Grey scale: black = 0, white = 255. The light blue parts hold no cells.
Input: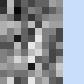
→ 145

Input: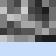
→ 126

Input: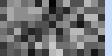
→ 68

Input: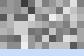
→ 88

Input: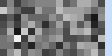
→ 62

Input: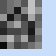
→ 152

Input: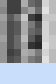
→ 160

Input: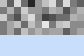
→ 205
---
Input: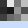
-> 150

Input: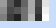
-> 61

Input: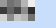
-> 140

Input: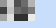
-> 92

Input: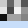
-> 243

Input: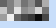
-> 214

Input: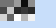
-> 55

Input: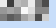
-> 136
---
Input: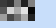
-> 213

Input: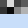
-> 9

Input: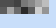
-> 164

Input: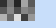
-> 135

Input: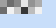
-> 241

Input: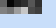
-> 115

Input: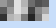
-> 152

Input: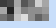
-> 34
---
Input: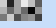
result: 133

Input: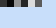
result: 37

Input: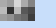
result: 116

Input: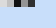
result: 17

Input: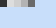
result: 207

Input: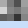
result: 107
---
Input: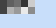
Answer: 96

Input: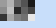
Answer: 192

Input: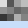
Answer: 131

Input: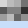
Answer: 129

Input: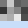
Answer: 161

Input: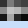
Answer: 194
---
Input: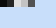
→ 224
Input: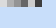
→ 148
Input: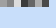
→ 220
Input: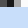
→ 168
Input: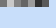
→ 131
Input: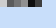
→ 116
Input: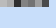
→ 47
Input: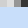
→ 150
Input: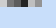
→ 93
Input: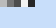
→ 77
